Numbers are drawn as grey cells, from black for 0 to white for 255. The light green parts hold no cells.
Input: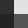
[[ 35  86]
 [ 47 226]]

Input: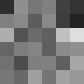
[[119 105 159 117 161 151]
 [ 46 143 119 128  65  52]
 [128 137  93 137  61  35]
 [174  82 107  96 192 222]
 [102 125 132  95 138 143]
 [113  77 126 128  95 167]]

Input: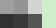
[[ 49  58  85]
 [158 148 212]]

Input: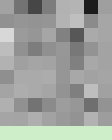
[[165 164 174 162 153 147 178 157]
 [162 115  70 125 178 180  28 159]
 [145 149 147 149 179 191 139 166]
 [216 155 150 166 129  87 170 166]
 [189 145 125 144 151 120 147 163]
 [178 160 165 163 150 128 168 163]
 [143 170 170 172 150 168 162 165]
 [164 173 170 165 147 127 190 161]
 [176 145 115 139 157 151 111 147]]

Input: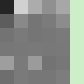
[[110 122 119 119 125]
 [ 37 209 172 144 167]
 [ 93 137 117 123 140]
 [115 122 117 119 122]
 [119 120 121 120 121]
 [158 122 155 115 119]]

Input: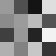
[[176 130 199  53]
 [154  80  20 222]
 [139 155 188  83]
 [ 63 152  35 242]]

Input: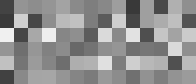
[[ 65 137 165 166 149 133 123 153 140 112 146 126 147 155]
 [ 67 148 141 149 163 138 126 136 158  57 159  73 176 143]
 [ 58 208  71 142 186 193 125  91 206  70 159 172 191  83]
 [240  70 168 238 134 143  92 218 137 226  79 197 163 203]
 [149 111 150 129 140 104 115 143 149 111 118 114 218 143]
 [193 117 155 133 110 174 178 224 125 207 184 178  80 187]]

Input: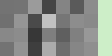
[[115 147  62 171 109 134 143]
 [115 116 155  69 132  90 140]
 [112 149  74 193 118 141 137]
 [136 140  55 127  95 128 152]]
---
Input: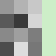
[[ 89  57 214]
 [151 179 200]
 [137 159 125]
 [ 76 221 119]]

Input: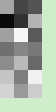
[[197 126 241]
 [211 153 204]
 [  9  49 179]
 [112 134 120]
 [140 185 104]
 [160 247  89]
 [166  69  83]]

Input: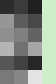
[[121 135 227]
 [180 113 166]
 [143 128  99]
 [150  92  72]
 [ 86  66  38]
 [ 44  59  32]]

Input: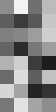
[[120 226 164 141]
 [128 135 157 207]
 [100  43 120 157]
 [141 242 112 187]
 [106 220  94 193]
 [ 94  59  88 199]
 [179 207  59  29]
 [214 164  35  51]]

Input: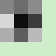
[[173  94 186]
 [132 108 139]
 [215  13  60]]

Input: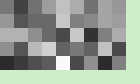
[[143  85 185 208  99 120  99 193  73]
 [178 178 143 105  73 200  50 128 172]
 [120  66 113 157 193 172 113 165 151]
 [151  85 105 105 200 128 136 165 157]
 [ 43  58  79  92 250  73 143  43 128]]

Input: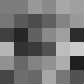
[[125 125 153 138 167 159]
 [145 104 131 145 173  31]
 [ 70 110 104 167 118  82]
 [ 64  38  97 138 159  44]
 [118  89  76  97 131 153]
 [181  51  58  82 189 203]]

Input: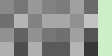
[[175  78 175  90  90 181  55]
 [137 118 153 130 124 160 106]
 [145  98 145 118 112 160  84]
 [112 181 130 167 167 145 194]]
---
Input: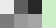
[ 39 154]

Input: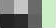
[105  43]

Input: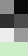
[10 48]

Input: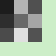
[ 80 105  75]

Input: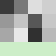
[207  87 232]

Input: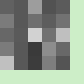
[ 91  93 210  88 192]
